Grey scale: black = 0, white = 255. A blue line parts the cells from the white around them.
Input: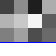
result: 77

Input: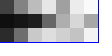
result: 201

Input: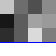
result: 218

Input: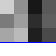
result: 31

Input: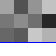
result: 200

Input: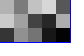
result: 116

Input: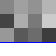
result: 108
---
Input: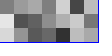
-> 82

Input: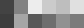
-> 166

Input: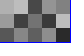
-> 64

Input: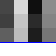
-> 196

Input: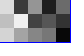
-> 240

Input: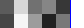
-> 245

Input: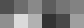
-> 218

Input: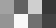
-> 248

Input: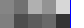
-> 77

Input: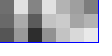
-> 171
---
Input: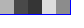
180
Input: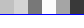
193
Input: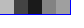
188
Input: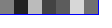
127
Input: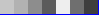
198
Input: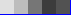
224
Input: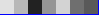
225
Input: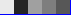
234
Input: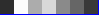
45
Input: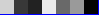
210
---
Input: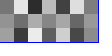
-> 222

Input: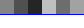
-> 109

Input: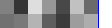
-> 193

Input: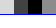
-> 0

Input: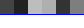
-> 51

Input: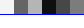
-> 71
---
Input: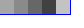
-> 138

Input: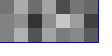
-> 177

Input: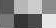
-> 53

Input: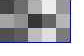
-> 94

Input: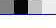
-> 7

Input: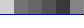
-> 116

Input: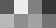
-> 143

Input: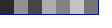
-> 146
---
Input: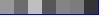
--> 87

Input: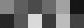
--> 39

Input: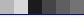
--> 69

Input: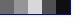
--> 80

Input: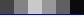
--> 68

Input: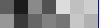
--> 58

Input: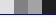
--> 129
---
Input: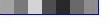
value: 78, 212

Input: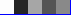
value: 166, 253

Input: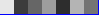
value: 157, 231

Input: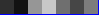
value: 200, 200

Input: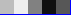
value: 129, 238

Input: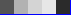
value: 212, 231

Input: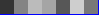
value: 165, 206

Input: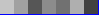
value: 140, 197

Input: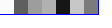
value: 177, 251

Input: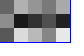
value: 49, 232
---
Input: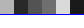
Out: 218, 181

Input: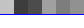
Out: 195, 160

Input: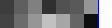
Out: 193, 166

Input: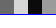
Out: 214, 155

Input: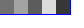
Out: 220, 163

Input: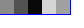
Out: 213, 160

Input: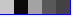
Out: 199, 163

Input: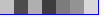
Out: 216, 194

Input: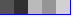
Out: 209, 186
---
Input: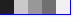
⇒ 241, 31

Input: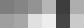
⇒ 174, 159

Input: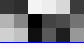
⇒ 59, 208

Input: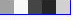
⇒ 209, 161

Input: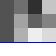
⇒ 197, 82

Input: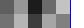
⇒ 195, 114

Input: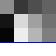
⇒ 98, 5

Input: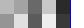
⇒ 42, 149
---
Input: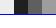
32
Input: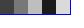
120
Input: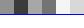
59
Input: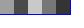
74
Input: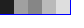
160
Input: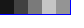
65
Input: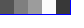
127
